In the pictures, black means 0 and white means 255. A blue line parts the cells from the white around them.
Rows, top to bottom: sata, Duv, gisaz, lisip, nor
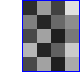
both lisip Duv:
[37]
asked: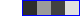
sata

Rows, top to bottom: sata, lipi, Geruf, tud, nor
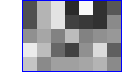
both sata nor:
[180]
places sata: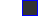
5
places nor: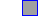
2 3
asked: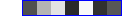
sata
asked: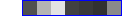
lipi
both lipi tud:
[65]

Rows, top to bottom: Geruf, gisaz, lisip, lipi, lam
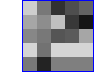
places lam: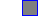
2 3 4
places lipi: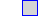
0 2 3 4
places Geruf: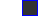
2
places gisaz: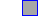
0
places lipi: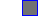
1

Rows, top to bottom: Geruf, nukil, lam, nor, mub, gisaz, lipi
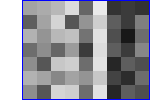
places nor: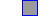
3
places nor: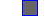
2
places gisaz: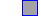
1 3
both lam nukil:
[148]
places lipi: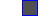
8
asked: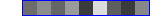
nor
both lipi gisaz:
[109]

